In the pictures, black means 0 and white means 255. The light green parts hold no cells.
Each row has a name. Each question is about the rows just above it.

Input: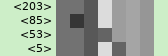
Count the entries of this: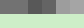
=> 6
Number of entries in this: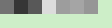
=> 7
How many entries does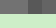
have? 4
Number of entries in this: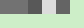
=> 5
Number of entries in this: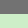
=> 2
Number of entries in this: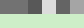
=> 6
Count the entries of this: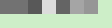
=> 7

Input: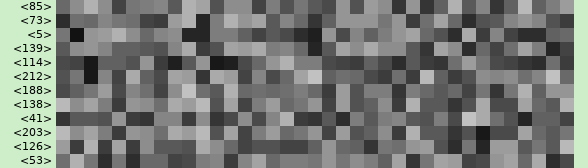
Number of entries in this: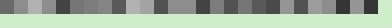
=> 27
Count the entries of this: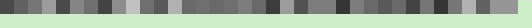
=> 37
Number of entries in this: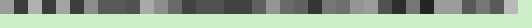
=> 37
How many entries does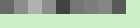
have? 9
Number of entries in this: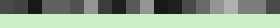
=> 20
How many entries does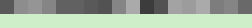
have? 18
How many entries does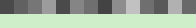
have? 14

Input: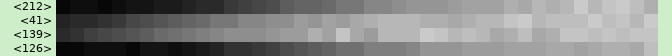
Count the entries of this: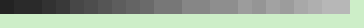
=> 25
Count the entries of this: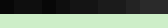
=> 12
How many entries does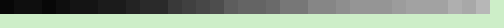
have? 35
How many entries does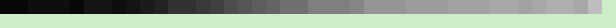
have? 43
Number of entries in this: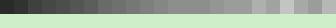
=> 24

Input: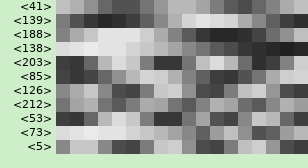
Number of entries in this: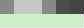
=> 6
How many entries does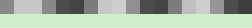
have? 18
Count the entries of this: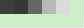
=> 5
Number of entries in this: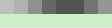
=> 8
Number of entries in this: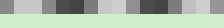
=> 16
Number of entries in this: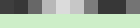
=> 10

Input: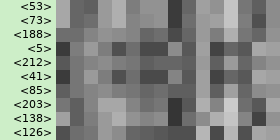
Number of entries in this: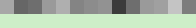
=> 14
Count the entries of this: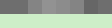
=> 8

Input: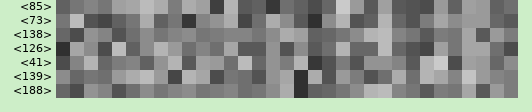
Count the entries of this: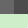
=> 2
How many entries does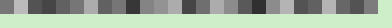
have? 27
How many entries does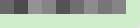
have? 9
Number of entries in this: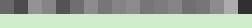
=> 18
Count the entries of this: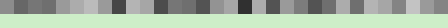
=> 32

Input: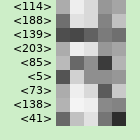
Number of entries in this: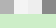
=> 4
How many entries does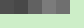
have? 5
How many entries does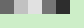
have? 5
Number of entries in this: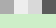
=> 4
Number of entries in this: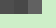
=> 3

